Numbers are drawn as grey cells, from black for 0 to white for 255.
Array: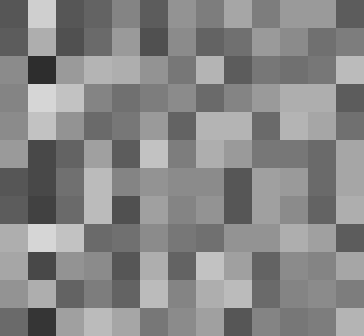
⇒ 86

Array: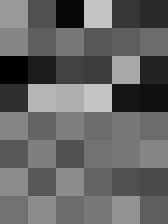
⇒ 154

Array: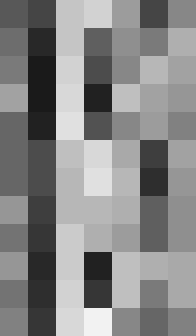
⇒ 88

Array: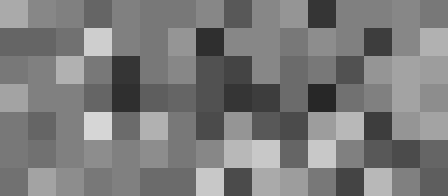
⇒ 170

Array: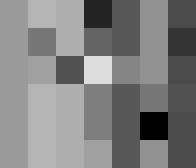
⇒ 154
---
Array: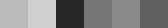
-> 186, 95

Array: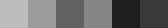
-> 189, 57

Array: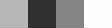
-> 182, 253

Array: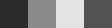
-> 43, 83

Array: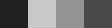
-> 33, 74

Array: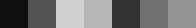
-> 15, 147

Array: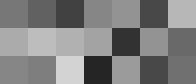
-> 119, 112
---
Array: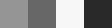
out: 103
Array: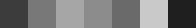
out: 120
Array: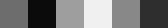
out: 11
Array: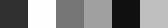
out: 254
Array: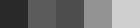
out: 92
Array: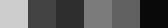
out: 66
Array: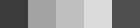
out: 163
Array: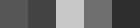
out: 67
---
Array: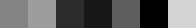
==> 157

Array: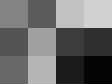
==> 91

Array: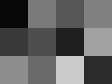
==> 122

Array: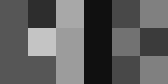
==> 45

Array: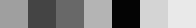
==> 68

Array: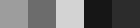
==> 108

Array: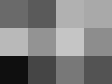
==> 90
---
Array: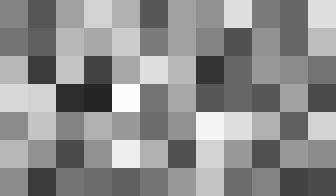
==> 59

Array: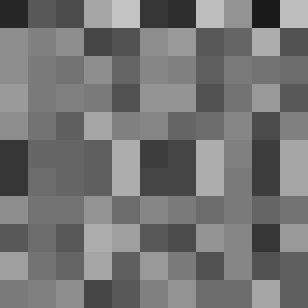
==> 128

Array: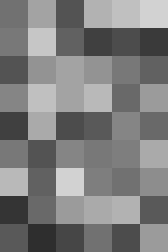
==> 46

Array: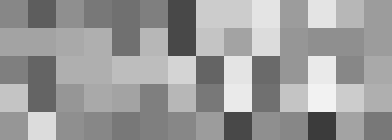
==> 220

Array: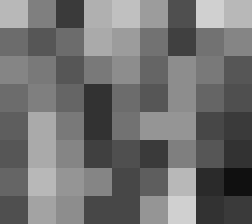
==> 163

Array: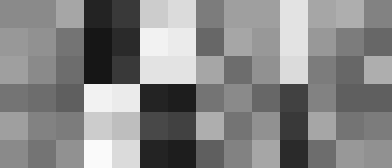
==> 116

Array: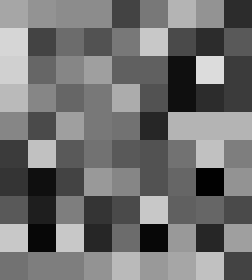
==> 126
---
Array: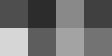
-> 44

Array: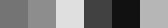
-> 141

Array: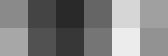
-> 68

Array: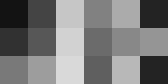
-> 68

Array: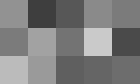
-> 62

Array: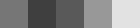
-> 63

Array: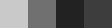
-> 112

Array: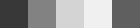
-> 130

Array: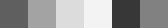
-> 163
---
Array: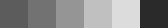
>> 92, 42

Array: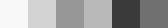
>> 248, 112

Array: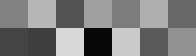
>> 130, 145

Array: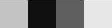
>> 195, 231

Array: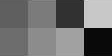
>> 95, 10

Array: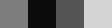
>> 125, 212

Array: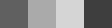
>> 96, 62

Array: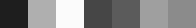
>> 30, 139
